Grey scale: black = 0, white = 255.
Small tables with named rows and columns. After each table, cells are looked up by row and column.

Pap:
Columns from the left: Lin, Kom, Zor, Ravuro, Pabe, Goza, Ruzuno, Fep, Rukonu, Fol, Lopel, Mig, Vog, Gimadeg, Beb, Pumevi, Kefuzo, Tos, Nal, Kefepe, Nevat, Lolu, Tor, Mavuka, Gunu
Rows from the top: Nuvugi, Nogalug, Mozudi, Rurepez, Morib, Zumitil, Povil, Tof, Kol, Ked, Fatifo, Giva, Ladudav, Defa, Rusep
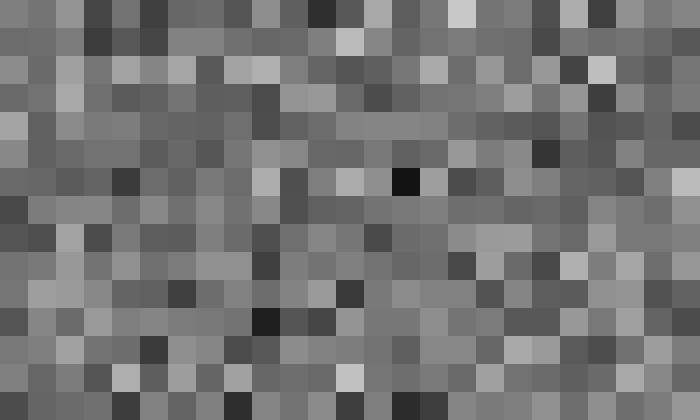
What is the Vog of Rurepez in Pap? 105
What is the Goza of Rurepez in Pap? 96
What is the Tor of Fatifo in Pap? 148
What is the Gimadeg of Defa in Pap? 117
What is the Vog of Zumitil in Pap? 102
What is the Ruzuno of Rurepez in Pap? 116
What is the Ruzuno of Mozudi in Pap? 165
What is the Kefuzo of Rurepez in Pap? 117
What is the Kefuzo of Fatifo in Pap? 129
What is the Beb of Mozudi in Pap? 119
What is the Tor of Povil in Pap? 84
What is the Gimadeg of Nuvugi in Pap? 168
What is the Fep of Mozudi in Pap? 89
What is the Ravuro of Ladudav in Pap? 115
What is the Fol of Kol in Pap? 79
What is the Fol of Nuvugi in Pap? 142
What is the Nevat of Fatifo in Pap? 91
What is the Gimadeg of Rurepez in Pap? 76

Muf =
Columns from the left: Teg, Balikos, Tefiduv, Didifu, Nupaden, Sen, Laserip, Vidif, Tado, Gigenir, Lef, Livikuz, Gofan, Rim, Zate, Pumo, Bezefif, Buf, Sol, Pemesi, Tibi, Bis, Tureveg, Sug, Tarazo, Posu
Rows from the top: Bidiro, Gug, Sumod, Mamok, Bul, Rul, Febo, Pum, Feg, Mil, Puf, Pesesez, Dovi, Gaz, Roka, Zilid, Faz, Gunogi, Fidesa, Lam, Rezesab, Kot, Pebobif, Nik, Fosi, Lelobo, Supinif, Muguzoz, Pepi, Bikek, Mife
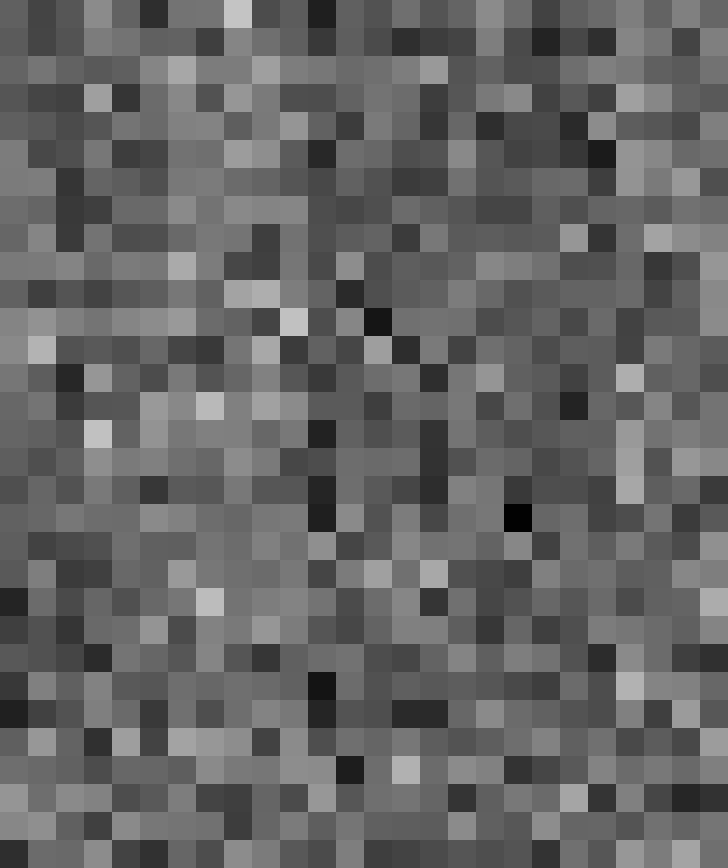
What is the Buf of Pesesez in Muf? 76
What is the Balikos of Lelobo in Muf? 65
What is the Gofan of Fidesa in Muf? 138
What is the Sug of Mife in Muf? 124
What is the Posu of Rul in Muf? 111
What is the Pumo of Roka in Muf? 100
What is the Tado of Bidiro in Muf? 196
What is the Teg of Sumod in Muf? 100
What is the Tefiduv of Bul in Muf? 75
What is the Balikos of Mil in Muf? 122

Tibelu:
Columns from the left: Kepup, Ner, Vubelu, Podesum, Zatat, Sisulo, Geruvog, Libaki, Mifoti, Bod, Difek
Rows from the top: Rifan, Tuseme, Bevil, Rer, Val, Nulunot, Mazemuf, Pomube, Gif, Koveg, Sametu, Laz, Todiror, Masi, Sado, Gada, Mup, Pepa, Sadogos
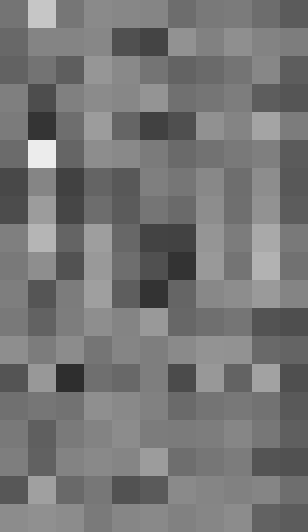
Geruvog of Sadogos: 129
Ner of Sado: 118
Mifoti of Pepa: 129
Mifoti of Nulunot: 121
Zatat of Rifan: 135
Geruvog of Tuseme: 146
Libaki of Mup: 118
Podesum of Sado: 143
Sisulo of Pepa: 90
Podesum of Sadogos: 122

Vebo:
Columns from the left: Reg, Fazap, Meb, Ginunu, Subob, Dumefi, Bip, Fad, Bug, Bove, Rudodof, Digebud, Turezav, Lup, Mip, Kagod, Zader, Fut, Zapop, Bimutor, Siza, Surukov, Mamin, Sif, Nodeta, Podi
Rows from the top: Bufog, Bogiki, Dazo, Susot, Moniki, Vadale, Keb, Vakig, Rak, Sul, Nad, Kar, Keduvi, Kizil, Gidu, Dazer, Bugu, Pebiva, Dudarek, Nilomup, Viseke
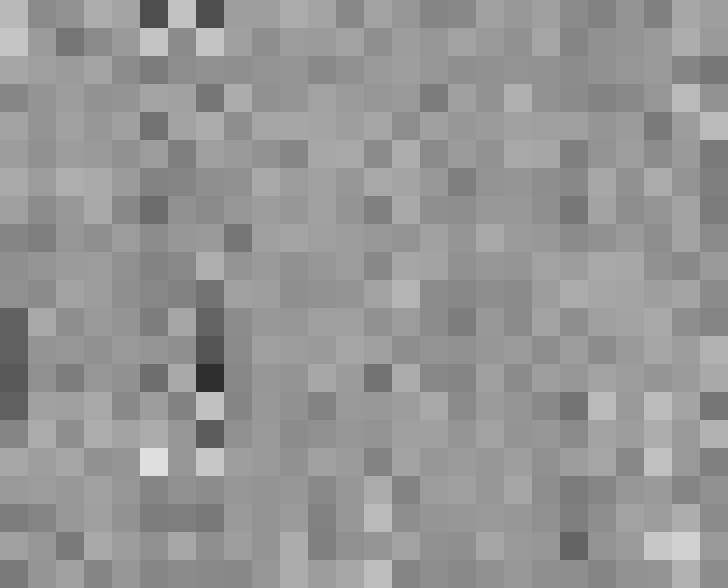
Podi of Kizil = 169
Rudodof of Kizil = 148
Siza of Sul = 156
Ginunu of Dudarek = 159
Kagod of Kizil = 136
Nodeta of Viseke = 178
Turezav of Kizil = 155
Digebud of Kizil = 167
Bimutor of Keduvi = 141
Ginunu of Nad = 157
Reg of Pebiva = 153
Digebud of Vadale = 167
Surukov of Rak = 145
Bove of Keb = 168
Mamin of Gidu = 153
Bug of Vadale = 154
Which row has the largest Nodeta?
Nilomup

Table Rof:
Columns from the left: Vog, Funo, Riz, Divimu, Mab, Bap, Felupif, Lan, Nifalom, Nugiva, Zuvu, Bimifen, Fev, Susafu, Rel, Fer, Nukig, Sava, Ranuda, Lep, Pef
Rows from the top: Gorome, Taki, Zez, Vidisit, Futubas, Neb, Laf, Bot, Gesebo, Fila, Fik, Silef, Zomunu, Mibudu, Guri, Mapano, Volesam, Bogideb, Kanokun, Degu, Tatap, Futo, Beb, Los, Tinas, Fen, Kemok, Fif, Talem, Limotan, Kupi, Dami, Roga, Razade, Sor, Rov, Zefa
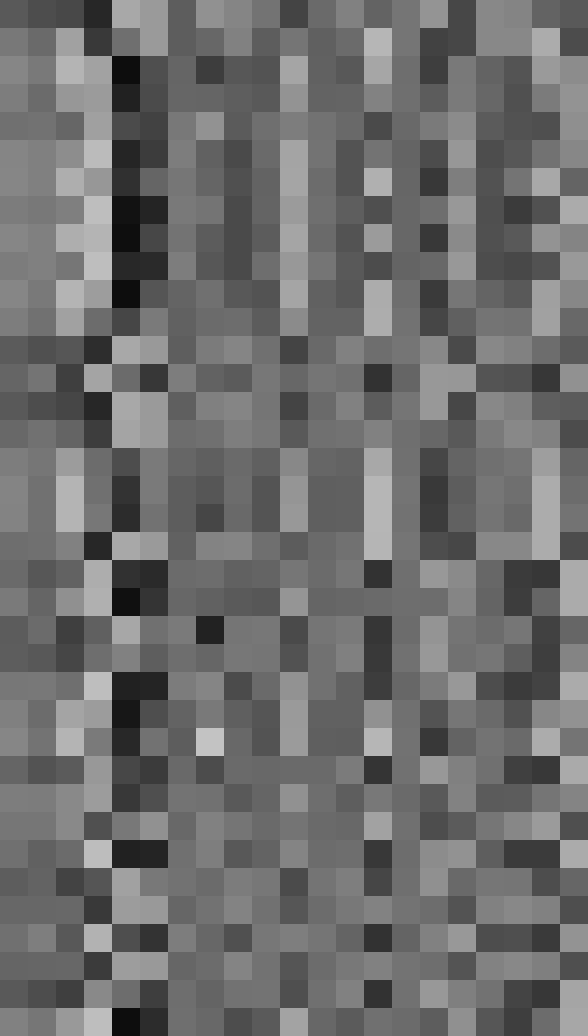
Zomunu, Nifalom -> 133
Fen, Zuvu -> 154
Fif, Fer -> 152
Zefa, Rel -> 107
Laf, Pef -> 100
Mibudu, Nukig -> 151
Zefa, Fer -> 93
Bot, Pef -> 171
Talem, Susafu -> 120
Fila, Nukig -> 152
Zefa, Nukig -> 144
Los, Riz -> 70
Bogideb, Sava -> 118
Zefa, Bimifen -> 103
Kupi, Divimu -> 189
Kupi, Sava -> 94
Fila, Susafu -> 76
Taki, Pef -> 76
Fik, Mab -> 13

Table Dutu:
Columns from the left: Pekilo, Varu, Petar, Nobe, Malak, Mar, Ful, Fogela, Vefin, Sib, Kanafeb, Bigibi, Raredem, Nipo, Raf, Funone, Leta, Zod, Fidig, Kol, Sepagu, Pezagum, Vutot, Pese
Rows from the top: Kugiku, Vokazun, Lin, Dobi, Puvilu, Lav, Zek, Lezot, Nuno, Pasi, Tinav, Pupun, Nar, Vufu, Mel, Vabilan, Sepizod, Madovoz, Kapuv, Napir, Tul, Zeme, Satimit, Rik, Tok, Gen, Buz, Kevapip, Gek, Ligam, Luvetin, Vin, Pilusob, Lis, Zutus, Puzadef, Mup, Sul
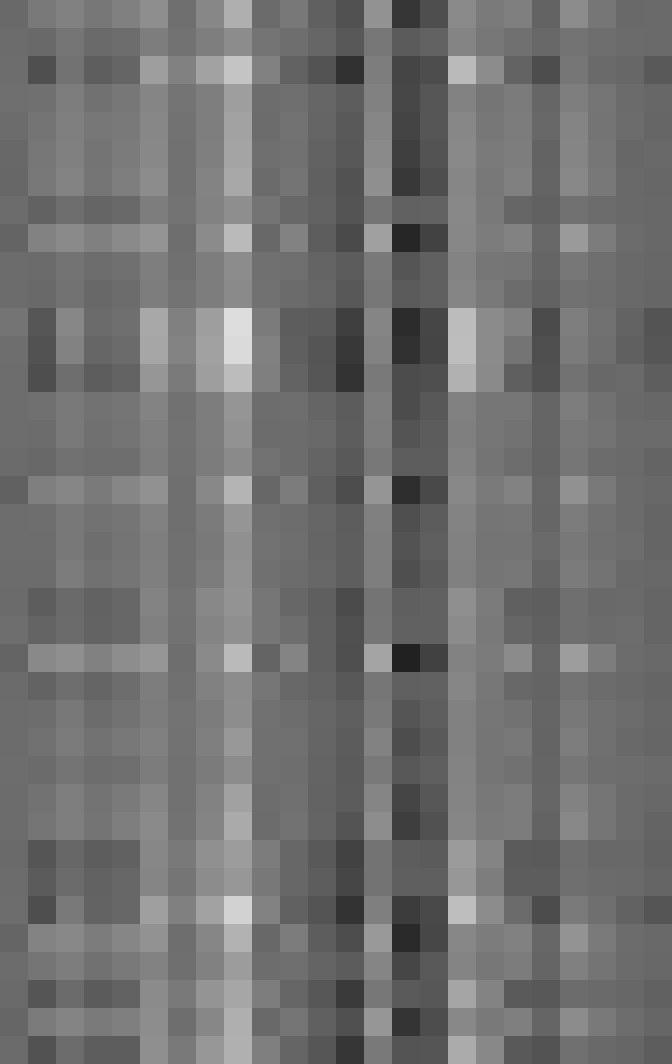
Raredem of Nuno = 74
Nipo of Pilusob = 127
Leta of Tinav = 133
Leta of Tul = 128
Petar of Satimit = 107
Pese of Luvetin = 98
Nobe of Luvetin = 93
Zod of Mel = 118
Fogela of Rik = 138
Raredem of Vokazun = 88
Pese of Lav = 105
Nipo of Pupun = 133
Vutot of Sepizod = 106
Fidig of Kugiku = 127
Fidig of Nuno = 130
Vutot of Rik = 108
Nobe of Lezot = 101
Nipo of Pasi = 121
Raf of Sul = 84
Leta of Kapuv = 131

